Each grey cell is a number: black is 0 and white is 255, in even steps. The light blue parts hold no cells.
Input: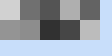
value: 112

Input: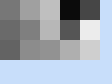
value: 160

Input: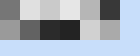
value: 224

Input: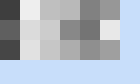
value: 238

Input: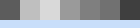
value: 191

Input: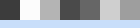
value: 252

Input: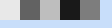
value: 98
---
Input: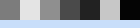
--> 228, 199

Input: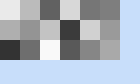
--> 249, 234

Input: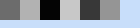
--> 200, 178

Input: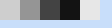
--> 231, 206

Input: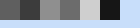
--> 207, 143

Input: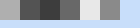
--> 232, 175

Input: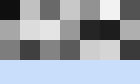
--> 242, 228
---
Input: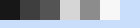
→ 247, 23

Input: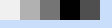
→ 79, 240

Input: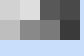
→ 73, 190

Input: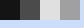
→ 160, 20

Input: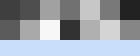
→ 34, 91

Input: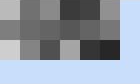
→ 145, 206
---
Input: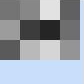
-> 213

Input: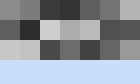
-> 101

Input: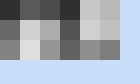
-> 143

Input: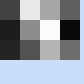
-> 181

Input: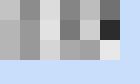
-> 161

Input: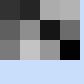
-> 150

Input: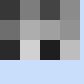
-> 30

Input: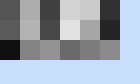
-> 125
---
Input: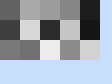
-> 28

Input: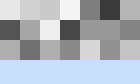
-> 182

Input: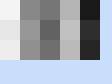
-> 25

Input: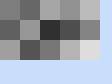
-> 187

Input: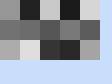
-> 214

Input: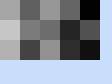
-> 2

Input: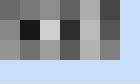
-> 69

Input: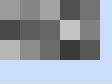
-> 114

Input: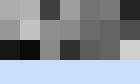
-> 35
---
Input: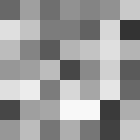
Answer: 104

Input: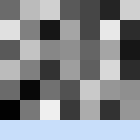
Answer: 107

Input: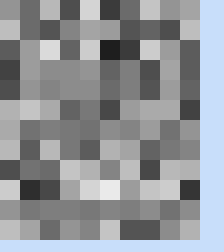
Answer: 148

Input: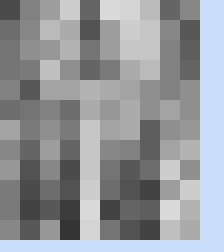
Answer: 75

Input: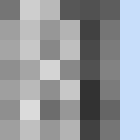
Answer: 117

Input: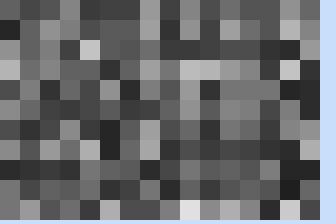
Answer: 97
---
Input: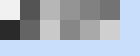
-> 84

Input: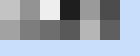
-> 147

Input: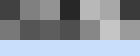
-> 128

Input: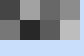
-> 162

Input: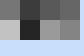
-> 60

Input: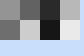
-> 98
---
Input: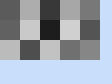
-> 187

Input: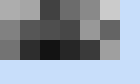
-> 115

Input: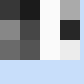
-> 106

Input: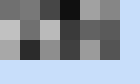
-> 168

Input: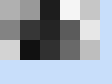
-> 211

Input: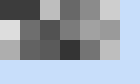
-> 174
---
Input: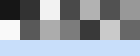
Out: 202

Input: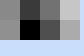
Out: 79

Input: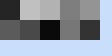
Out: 119

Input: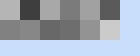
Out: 147

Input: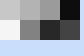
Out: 40

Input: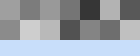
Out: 110
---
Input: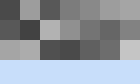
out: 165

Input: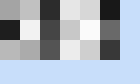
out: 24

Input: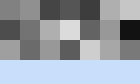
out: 198

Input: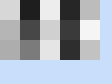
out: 188

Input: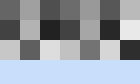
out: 186

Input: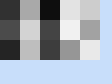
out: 205

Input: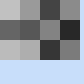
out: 139

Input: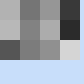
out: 57
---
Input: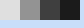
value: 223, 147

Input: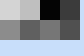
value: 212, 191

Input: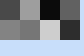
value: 206, 158

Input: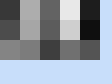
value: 232, 207

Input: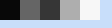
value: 247, 174

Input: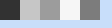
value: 246, 198

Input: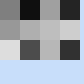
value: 221, 206

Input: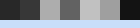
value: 193, 173
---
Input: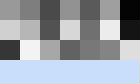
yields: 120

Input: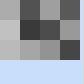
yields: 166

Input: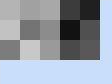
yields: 154

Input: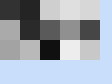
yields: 16

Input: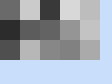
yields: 135

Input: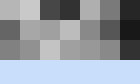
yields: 152

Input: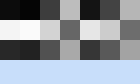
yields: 54

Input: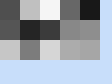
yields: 214
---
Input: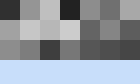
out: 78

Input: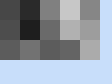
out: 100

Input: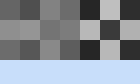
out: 184

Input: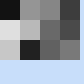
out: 97

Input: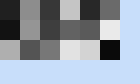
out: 211

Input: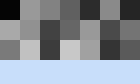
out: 52

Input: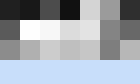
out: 126

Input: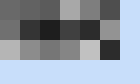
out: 193
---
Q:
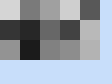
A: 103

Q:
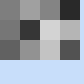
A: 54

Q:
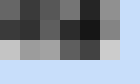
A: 44

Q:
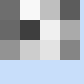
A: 62

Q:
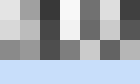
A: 106

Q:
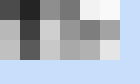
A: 149

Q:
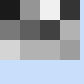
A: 95

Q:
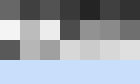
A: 146

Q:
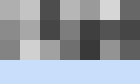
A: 63

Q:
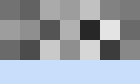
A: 39
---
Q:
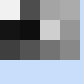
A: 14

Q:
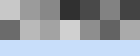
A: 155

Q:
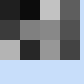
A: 128

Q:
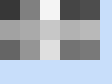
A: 170

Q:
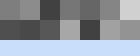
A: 140

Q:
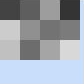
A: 144

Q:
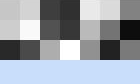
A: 249

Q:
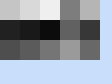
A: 25

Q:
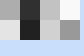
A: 48

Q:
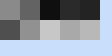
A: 99
